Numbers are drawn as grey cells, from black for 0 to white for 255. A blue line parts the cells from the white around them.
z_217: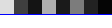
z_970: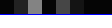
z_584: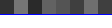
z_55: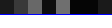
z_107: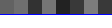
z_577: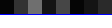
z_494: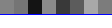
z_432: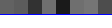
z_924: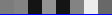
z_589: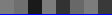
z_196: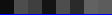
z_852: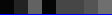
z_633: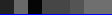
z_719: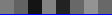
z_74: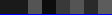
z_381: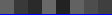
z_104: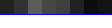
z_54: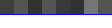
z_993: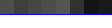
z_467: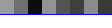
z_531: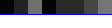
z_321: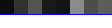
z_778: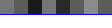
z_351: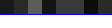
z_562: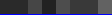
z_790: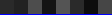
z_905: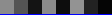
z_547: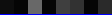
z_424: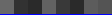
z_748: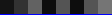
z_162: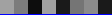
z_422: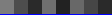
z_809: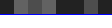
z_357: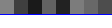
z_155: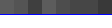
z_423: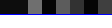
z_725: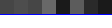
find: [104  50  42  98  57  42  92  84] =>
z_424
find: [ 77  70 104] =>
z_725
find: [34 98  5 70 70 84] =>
z_852
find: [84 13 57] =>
z_74
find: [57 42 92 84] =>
z_424

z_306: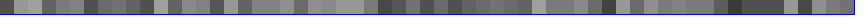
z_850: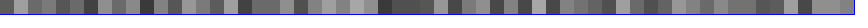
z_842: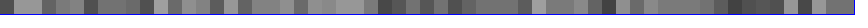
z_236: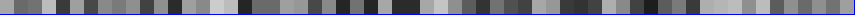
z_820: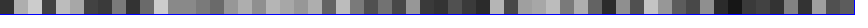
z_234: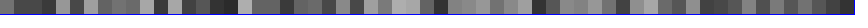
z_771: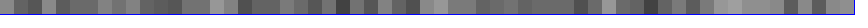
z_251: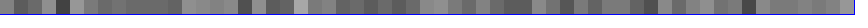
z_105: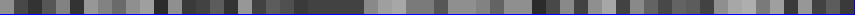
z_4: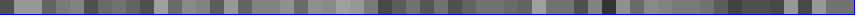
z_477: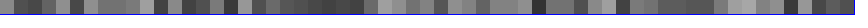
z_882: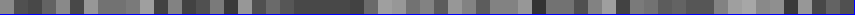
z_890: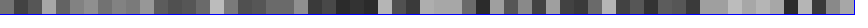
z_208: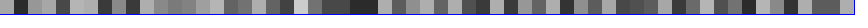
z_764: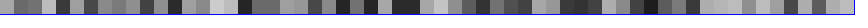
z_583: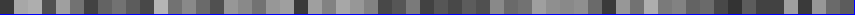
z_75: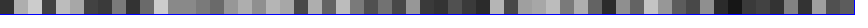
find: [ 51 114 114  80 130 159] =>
z_882
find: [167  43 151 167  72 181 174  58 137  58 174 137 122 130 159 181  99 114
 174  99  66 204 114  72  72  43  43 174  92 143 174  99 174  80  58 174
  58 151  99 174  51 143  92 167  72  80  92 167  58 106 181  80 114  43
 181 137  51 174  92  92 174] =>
z_208
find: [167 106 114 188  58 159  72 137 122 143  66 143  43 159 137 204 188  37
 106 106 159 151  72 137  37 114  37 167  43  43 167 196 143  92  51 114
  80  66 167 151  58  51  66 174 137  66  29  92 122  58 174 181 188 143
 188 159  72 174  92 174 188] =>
z_764
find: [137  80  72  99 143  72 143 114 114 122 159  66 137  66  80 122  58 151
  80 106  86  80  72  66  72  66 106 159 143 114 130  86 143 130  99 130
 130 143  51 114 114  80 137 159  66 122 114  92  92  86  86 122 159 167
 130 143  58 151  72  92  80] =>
z_477
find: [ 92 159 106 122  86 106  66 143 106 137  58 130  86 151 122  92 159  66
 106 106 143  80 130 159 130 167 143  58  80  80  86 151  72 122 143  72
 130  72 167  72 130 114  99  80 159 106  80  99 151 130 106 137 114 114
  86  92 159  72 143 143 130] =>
z_850
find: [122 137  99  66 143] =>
z_842

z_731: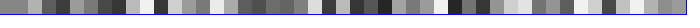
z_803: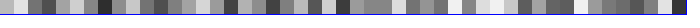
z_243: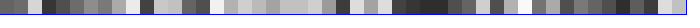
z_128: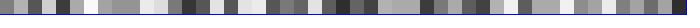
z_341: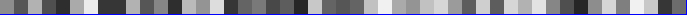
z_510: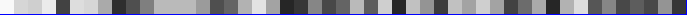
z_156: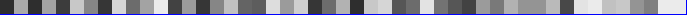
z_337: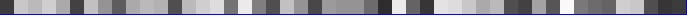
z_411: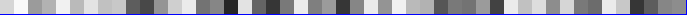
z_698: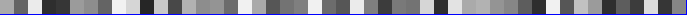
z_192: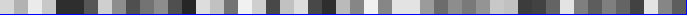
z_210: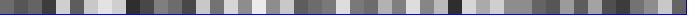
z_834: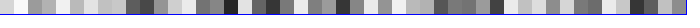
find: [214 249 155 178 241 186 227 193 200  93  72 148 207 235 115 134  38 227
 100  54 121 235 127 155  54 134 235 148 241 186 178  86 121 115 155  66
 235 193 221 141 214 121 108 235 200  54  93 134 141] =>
z_411
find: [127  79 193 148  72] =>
z_337
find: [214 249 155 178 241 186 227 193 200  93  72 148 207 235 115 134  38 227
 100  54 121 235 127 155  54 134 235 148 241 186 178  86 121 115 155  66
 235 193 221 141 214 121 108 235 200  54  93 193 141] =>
z_834
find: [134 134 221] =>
z_803

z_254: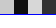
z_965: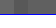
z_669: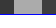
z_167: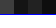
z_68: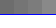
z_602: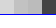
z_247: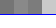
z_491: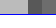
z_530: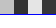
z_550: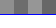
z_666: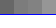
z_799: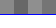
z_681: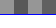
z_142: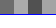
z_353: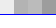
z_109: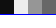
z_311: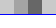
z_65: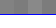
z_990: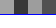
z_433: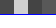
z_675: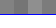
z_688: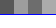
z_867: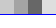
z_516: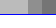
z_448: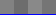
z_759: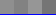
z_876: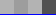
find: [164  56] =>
z_990
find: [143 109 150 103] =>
z_550
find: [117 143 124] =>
z_675
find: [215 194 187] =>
z_602
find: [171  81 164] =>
z_142
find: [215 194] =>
z_602
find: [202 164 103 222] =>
z_867

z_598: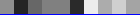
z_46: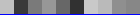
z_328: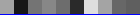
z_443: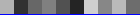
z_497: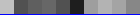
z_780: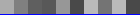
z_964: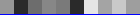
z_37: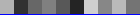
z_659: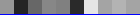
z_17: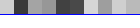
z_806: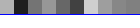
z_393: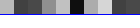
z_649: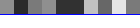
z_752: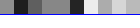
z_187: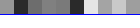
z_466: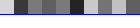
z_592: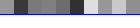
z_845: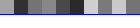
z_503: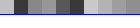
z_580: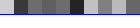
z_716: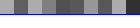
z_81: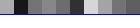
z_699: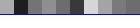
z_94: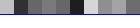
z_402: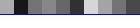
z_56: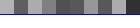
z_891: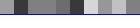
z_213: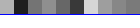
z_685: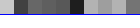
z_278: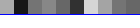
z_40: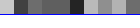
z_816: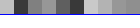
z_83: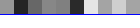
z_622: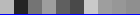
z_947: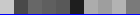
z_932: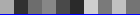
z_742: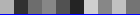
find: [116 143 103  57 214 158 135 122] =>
z_213
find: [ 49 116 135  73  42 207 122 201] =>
z_845
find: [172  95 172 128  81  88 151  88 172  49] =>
z_716

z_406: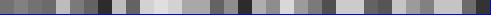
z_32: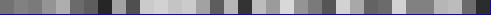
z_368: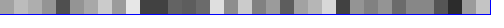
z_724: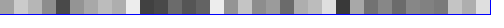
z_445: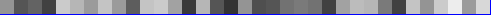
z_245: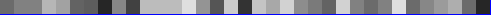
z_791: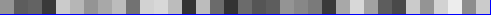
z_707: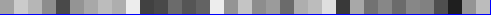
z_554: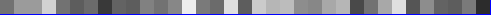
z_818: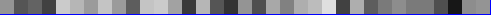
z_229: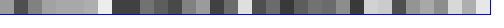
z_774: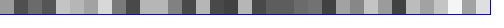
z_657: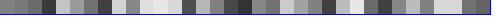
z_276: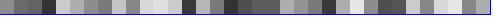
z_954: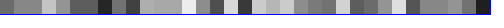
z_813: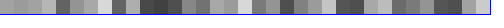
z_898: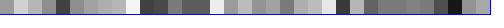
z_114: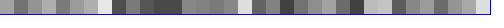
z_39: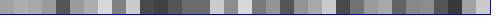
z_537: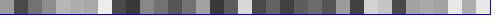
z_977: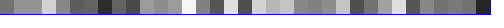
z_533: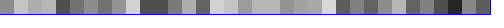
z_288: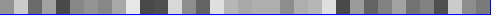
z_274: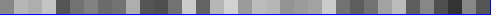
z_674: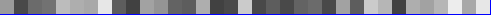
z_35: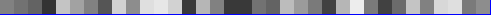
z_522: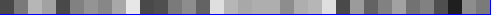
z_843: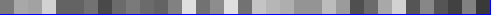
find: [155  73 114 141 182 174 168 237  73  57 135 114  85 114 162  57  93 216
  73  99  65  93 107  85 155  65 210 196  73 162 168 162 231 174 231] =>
z_537
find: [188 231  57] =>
z_898
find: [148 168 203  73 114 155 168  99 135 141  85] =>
z_39

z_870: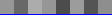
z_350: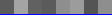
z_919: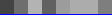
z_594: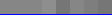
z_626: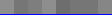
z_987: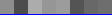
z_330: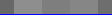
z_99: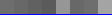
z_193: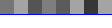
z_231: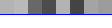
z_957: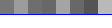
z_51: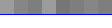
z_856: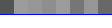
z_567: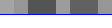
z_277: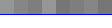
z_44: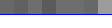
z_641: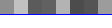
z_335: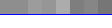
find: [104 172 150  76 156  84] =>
z_870
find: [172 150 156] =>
z_987
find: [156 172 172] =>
z_919
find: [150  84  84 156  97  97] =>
z_567

